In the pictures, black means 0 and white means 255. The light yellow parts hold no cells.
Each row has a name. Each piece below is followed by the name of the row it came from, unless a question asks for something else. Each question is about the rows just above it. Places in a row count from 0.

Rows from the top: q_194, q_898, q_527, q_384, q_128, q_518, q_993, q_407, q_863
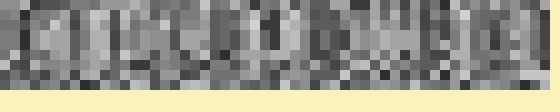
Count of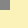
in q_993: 4
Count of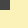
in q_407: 6
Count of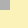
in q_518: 6
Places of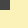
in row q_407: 4 7 18 27 40 42
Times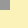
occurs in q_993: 3
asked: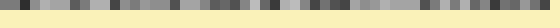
q_128
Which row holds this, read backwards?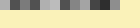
q_863

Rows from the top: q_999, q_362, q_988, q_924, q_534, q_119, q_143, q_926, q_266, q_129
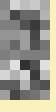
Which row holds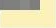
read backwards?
q_119
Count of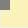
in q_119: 4
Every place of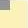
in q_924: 0 1
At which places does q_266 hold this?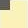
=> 0 1 3
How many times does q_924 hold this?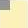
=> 2

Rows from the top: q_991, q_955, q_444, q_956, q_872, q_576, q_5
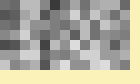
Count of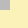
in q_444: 2
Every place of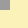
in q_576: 0 1 7 10 11
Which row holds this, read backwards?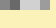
q_576

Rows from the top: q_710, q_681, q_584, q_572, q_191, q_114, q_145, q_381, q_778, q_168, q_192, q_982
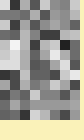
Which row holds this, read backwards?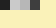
q_191
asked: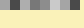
q_778
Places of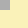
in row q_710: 2
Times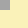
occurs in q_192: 2
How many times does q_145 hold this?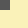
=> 2

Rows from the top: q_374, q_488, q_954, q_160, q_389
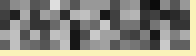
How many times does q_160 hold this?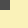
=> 4
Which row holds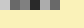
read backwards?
q_954
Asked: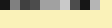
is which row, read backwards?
q_160
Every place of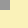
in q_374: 2 8 9 10 13 18

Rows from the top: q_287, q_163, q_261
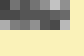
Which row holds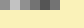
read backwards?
q_287
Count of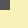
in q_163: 3
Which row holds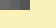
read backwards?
q_163
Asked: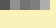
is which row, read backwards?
q_261
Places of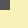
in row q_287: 2
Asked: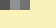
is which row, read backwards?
q_261
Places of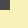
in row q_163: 0 1

